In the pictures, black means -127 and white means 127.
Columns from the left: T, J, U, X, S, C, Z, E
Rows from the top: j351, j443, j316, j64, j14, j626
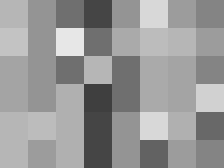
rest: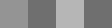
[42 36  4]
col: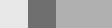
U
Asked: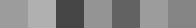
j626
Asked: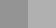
j64
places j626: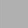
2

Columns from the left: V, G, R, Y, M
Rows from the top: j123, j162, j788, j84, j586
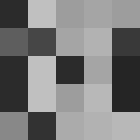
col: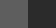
V
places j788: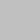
1

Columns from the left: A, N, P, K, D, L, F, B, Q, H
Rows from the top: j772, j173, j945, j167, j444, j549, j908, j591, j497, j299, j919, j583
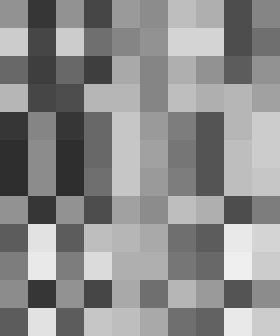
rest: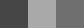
[ 54  26 -43  12]
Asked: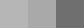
j497
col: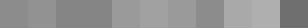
L
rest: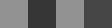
[ 26  12  62  47 -50   5]
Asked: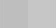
j908
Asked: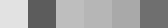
j497
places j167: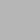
0 3 4 8

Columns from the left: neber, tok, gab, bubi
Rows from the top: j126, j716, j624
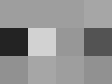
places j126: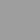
0 1 2
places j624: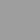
2
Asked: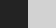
j716
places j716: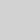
1
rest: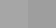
[17]
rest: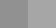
[30 17]

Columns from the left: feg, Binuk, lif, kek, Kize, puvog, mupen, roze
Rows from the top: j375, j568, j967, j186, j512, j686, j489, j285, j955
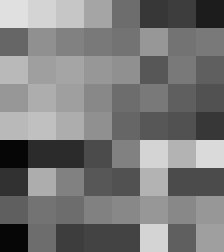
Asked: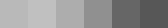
j512
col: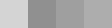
Binuk
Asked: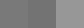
j568
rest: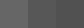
[-72]

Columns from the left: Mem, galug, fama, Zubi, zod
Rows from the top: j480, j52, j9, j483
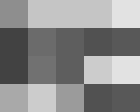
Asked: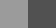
j483
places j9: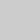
3
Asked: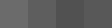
j52
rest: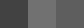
[76 98]
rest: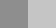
[69 69 98]
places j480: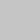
1 2 3
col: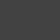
Mem

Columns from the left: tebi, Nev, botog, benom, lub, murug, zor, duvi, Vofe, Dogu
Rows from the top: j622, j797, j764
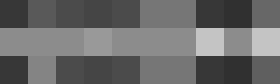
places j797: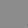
0 1 2 4 5 6 8
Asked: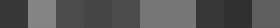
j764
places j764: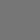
5 6
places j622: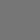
5 6
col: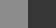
tebi

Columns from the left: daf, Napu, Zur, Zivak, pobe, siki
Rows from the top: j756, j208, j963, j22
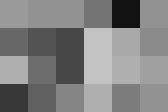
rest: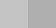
[32]
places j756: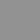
1 2 5
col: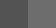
Napu
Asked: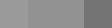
j756
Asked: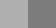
j22
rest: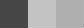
[32]

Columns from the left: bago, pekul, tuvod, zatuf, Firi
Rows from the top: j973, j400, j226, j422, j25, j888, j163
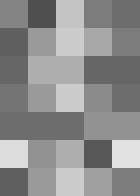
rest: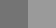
[ 76  11 -18]
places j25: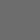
0 1 2
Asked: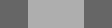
j226
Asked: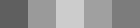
j163
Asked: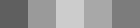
j400
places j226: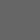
0 3 4

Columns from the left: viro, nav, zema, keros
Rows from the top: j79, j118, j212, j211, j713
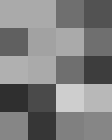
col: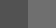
keros
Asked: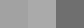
j118
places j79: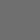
2
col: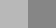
keros
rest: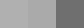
[-66]

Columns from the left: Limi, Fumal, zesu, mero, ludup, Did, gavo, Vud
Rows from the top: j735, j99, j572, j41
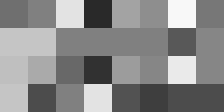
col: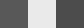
gavo
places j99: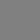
2 3 4 5
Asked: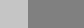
j99
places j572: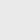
6
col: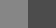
Vud
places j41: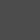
1 6 7

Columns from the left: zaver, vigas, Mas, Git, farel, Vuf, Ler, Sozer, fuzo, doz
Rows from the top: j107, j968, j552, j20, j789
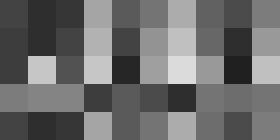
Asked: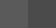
j20
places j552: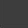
0
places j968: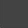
2 4

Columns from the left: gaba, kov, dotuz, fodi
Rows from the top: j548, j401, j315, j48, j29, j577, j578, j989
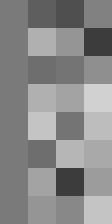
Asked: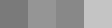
j989
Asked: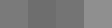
j315

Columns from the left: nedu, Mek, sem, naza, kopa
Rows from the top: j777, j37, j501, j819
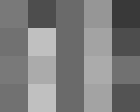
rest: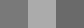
[ 43 -14]
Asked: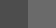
j777
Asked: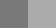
j501
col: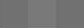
nedu
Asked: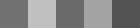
j819
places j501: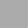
1 3

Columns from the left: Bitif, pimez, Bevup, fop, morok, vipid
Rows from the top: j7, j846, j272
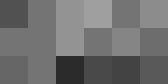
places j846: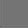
0 1 3
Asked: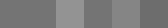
j846

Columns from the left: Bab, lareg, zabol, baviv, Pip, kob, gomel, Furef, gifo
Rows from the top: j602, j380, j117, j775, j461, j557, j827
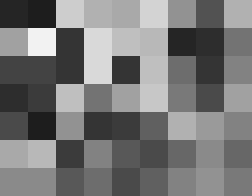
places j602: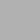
3 8
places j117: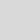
3
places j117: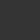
2 4 7
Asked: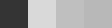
j380
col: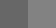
gomel

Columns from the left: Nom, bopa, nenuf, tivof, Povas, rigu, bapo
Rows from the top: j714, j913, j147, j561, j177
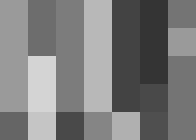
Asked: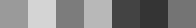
j147
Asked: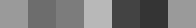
j913

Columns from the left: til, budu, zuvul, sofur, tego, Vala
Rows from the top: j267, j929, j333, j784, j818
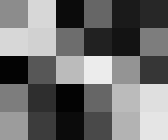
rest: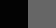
[59 95]
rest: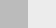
[ 20 -73]

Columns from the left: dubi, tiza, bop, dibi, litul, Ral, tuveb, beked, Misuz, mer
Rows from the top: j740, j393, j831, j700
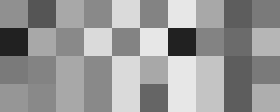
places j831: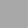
2 5
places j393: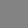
4 7
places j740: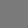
9
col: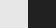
tuveb
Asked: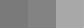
j831
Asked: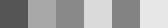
j740
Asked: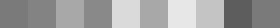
j831

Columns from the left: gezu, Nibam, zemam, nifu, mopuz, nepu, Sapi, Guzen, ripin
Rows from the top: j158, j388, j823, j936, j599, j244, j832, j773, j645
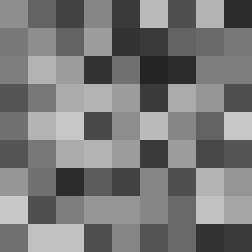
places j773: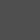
1
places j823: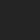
5

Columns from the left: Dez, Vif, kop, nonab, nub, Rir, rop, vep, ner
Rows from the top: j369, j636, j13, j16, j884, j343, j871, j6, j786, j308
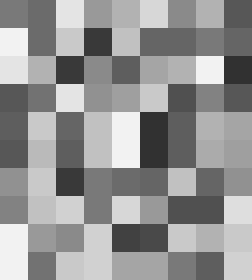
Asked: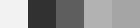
j884
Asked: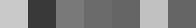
j871
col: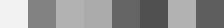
vep
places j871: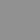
0 8
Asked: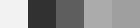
j343
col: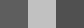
rop

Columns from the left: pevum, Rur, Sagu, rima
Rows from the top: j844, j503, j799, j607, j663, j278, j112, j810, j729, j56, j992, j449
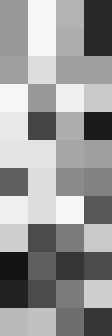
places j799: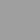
0 2 3
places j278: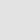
0 1
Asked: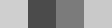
j729
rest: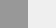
[73]
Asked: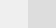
j810
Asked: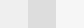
j810
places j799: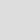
1

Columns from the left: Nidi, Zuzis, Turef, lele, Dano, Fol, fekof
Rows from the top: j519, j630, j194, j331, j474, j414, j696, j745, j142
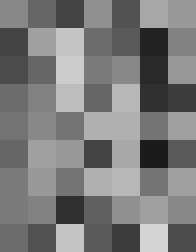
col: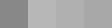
Dano
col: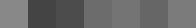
Nidi
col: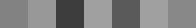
fekof
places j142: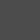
6
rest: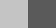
[-66  84 -51]
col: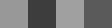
fekof
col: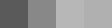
Dano

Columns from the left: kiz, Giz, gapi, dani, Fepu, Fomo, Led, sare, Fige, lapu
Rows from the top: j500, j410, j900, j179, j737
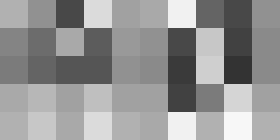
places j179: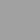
2 4 5 9
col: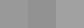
Fepu
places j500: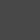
2 8
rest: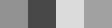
[ 41 113 -27 -55  17]
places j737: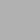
0 4 7 9

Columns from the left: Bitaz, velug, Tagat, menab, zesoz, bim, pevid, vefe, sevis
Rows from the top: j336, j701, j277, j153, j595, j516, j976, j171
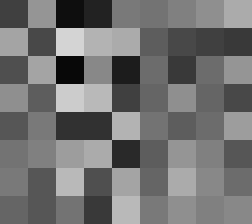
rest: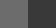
[-19  21]
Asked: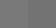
j336

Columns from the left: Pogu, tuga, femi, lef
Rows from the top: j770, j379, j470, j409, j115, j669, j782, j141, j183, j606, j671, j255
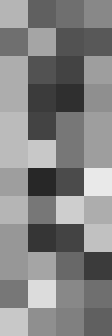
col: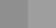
lef
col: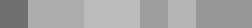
Pogu
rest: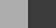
[-80  15]

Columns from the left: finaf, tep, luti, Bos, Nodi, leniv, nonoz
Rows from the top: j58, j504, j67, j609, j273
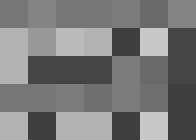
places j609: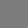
2 4
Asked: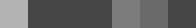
j67
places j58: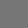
0 2 3
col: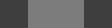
Nodi
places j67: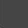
1 2 3 6
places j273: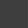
1 4 6
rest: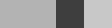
[-65]

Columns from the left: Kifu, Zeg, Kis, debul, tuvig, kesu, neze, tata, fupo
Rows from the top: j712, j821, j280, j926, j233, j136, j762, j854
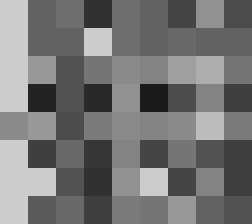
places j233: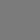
3 8
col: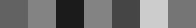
kesu
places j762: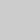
0 1 5
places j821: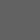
1 2 5 7 8

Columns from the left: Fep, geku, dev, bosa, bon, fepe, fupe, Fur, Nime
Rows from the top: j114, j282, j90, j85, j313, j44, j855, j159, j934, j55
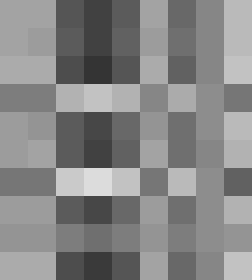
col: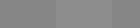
Fur
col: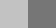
Nime

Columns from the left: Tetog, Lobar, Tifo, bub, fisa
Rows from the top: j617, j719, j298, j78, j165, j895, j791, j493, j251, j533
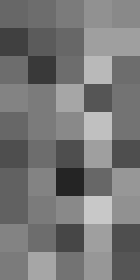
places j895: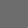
1
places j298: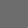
0 2 4
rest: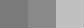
[-12]

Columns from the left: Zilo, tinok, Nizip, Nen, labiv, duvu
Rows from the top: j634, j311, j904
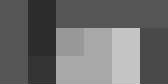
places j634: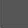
0 2 3 4 5
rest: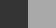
[ 40  68 -54]
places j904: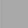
2 3
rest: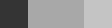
[-54]
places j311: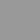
2

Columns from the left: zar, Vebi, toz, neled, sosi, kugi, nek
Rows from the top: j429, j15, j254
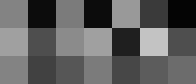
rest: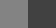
[-41  -4 -56 -35 -19]
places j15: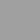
0 3
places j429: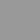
4
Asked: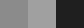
j15
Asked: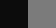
j429
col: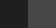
sosi

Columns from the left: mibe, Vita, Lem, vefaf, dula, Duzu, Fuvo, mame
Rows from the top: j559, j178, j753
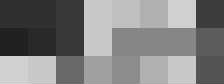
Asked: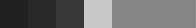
j178
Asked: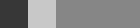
j178
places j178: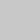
3
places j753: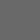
2
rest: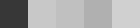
[-66]
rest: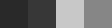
[  6   6 -35]
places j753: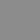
4

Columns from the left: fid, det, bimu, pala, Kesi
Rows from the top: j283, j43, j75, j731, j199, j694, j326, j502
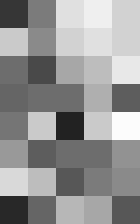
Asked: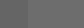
j731
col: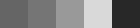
fid
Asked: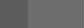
j694
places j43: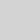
2 4
